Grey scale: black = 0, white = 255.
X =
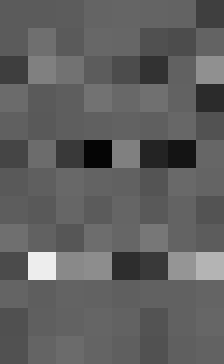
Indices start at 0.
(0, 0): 91
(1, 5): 80
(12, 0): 81
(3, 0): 107
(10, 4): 95
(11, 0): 80
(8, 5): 119
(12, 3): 100
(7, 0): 93
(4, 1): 89
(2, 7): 144
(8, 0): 111
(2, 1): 128
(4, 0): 96
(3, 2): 94
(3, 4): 104
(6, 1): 95
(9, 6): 149
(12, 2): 107
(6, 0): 89
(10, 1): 94
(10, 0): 100
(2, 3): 92
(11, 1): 95
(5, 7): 102
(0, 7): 63
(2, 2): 114
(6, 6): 105
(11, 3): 101
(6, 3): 99
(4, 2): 94
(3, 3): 114
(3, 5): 112

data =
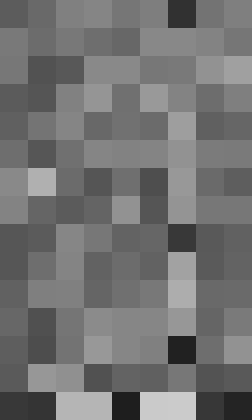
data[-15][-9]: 92
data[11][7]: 101
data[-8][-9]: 131
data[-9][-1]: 94
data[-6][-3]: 162
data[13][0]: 90
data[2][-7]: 88
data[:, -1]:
[127, 118, 160, 127, 102, 122, 94, 119, 97, 99, 106, 122, 146, 89, 36]
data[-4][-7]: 117
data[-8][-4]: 85
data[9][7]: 90
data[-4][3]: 139
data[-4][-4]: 134
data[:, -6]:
[133, 110, 137, 149, 104, 133, 85, 100, 119, 98, 101, 139, 152, 81, 181]
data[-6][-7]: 132
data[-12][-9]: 91
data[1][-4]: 136
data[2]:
[119, 82, 88, 137, 137, 119, 121, 146, 160]
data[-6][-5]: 108
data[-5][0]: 97
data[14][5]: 202
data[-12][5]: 153
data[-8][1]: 101
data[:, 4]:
[118, 103, 137, 112, 113, 130, 111, 146, 99, 108, 112, 134, 134, 99, 30]
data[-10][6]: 146
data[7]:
[131, 101, 91, 100, 146, 85, 148, 119, 119]
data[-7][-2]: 89
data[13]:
[90, 151, 144, 81, 99, 96, 119, 83, 89]

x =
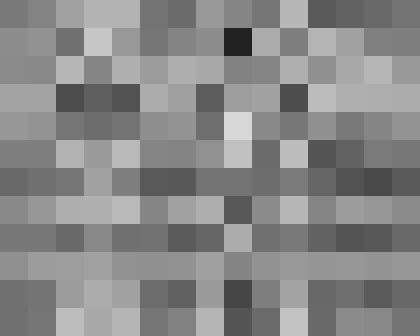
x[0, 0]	121
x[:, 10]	[183, 127, 175, 77, 119, 188, 122, 182, 121, 153, 163, 194]
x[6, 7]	115
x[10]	[113, 116, 156, 171, 162, 108, 97, 155, 70, 127, 163, 104, 110, 91, 103]
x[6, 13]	73
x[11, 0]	113
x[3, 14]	172
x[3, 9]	162
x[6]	[105, 112, 117, 161, 127, 89, 88, 115, 115, 109, 122, 101, 82, 73, 89]
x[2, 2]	182
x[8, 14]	106
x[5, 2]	178
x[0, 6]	107
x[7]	[137, 150, 174, 176, 185, 134, 161, 173, 88, 139, 182, 133, 156, 150, 139]
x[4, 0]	151
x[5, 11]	85
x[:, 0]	[121, 141, 138, 163, 151, 127, 105, 137, 120, 144, 113, 113]
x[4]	[151, 147, 117, 109, 115, 142, 147, 110, 215, 136, 119, 144, 121, 133, 147]
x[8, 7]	102
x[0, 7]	152
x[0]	[121, 131, 161, 179, 178, 115, 107, 152, 133, 118, 183, 90, 98, 105, 115]
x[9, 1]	156
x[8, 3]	136
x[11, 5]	118
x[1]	[141, 146, 113, 198, 152, 117, 132, 141, 34, 172, 127, 180, 161, 128, 127]
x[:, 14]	[115, 127, 153, 172, 147, 120, 89, 139, 106, 150, 103, 116]
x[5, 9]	107

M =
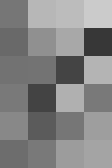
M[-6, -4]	118
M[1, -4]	105
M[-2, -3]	91
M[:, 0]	[118, 105, 114, 121, 136, 109]
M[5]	[109, 121, 156, 164]
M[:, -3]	[183, 144, 115, 67, 91, 121]
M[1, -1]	55

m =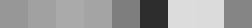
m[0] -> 151
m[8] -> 133
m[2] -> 170

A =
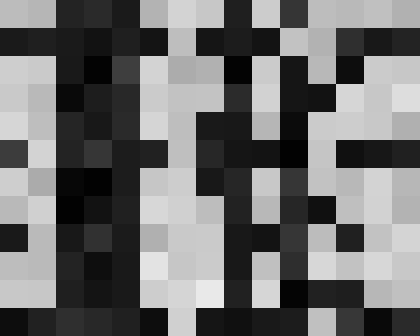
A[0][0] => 188
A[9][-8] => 203
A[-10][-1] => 199
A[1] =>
[26, 31, 26, 18, 31, 20, 190, 21, 28, 19, 194, 178, 47, 24, 35]
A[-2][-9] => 213
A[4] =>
[214, 190, 37, 24, 42, 213, 190, 25, 24, 182, 11, 203, 205, 200, 176]
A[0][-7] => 31
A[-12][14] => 177
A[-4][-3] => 32
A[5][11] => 197
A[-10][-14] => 202
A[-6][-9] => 205
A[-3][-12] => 14
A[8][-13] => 24
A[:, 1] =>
[182, 31, 202, 185, 190, 211, 171, 208, 186, 186, 199, 33]
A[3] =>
[201, 185, 9, 29, 40, 203, 194, 195, 43, 210, 21, 18, 214, 199, 221]
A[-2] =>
[200, 199, 31, 20, 25, 205, 213, 233, 33, 214, 4, 33, 30, 183, 192]
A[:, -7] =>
[31, 28, 3, 43, 24, 21, 38, 34, 24, 24, 33, 16]
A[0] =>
[188, 182, 35, 42, 26, 179, 211, 199, 31, 204, 53, 189, 185, 192, 177]
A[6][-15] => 206
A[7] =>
[185, 208, 2, 18, 32, 215, 208, 189, 34, 184, 38, 16, 191, 210, 179]
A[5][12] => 16
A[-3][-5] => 46
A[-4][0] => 25

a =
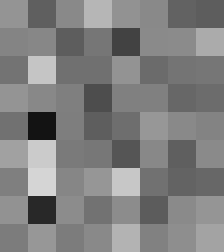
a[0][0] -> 148
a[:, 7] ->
[93, 171, 118, 108, 131, 138, 103, 149, 163]
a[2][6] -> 116
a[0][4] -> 146
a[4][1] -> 19
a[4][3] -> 94
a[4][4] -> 110
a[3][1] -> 136
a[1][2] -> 93
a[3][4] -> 128
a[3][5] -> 128
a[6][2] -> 134
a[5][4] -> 85
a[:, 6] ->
[98, 139, 116, 103, 137, 95, 99, 138, 142]
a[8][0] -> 124
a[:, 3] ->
[182, 118, 112, 77, 94, 119, 150, 114, 137]
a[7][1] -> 40
